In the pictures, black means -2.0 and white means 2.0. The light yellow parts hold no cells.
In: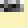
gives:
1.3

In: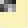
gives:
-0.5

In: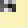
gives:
1.3

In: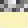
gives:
-1.0

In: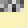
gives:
1.4

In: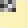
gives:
0.9

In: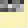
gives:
-0.3

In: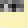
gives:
-0.5
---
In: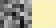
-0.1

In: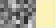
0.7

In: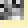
1.2

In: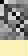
0.9

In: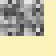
-0.8
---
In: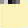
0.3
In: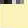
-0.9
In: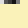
1.5
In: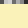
-0.7
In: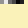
0.3
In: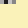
0.7
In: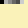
-2.0
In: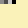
0.2
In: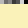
0.9
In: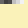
-0.4
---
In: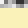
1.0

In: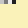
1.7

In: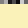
-1.6

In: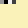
1.8

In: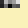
0.1

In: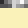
0.3
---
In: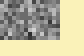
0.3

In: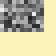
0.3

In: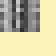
-0.1

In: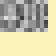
-0.9

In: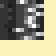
-1.4

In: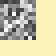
-0.9
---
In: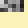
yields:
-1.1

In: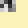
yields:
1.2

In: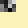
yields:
0.0

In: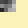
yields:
-1.4

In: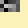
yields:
-0.1

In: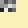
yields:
-1.5
